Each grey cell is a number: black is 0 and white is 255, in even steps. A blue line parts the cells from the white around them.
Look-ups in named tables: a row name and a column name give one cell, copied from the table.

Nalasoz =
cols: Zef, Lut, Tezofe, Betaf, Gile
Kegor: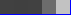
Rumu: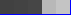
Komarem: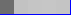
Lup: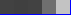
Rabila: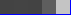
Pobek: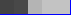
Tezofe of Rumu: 70
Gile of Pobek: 195
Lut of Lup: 64
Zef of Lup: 66
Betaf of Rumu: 184
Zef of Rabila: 67
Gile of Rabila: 196
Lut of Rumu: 67
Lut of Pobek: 72
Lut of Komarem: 194
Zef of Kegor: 65
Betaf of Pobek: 195
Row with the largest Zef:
Komarem

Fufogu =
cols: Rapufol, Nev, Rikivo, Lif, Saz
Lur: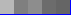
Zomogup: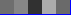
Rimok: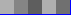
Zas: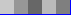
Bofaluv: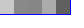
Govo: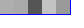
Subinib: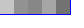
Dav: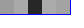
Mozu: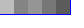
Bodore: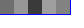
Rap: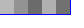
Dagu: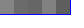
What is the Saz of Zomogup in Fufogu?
106
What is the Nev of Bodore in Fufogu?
151
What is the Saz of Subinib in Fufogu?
114
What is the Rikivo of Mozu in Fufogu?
149
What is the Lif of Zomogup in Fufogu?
172
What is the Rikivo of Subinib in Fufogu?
135
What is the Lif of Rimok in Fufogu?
175
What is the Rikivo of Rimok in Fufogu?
94
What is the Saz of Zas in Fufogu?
127
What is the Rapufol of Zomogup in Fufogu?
110
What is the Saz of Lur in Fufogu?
101
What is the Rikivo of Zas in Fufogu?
103
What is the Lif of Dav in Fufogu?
171
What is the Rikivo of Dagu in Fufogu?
102
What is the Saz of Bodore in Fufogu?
130
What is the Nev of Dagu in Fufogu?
107

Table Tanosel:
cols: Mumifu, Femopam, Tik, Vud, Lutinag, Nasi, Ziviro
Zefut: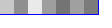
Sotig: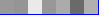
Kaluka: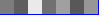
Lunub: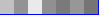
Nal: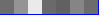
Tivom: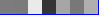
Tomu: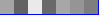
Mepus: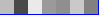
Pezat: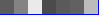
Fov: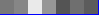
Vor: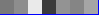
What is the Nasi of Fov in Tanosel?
111
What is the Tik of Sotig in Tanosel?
234
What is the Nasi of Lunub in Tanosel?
151
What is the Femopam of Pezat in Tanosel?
131
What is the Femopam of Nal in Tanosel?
148
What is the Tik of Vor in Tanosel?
234
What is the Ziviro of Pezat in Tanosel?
188
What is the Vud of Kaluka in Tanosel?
113
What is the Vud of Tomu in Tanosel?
105
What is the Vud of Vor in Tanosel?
59
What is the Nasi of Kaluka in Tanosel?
88
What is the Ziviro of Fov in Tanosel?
92
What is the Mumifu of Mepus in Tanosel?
189
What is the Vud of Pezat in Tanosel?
75
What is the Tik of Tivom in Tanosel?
234
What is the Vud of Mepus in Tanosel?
154
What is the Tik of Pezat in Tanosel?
234
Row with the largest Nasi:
Mepus

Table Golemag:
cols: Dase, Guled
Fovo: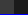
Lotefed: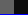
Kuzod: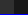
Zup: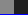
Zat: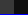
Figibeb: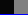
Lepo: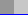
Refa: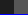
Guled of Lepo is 199
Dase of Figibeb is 6
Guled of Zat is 15
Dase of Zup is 136
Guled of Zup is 32
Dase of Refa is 30
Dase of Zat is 57
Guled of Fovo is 27
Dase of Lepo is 150
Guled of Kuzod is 24

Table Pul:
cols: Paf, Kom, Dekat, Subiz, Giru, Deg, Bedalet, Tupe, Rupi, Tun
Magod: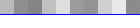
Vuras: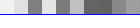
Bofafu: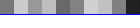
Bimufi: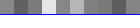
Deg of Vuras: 192
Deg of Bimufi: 182
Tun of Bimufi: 132
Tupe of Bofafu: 194
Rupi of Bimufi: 93
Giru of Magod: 222
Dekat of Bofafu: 152
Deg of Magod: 155
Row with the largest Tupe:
Magod

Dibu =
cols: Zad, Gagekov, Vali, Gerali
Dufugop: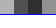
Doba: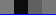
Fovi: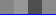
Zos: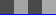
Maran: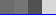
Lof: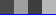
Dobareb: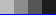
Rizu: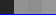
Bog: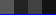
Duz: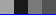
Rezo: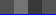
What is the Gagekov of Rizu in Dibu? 146
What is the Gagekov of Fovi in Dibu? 151
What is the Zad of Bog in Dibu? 87
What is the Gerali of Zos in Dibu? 169
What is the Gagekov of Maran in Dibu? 117
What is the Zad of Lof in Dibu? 73
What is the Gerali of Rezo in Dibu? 84
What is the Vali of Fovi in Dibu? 79
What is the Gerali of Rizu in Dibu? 152
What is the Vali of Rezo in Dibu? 57
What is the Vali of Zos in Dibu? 73
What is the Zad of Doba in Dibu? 123
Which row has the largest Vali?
Rizu

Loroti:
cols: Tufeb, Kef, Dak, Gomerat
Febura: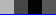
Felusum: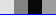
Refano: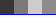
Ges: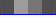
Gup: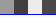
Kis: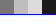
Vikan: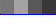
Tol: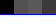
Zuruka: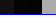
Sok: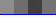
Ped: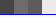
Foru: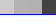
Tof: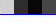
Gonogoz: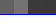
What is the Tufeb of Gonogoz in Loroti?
97
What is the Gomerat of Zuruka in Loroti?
172
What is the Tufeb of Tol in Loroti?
2
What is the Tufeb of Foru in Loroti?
204
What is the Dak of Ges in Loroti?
117
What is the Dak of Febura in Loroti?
3
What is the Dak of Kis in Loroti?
220
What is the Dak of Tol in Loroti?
89
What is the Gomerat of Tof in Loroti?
70
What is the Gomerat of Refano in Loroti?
140
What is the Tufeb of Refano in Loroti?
54
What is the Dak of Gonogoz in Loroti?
58
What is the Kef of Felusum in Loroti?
130
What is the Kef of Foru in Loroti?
179
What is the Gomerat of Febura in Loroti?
87
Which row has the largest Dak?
Gup

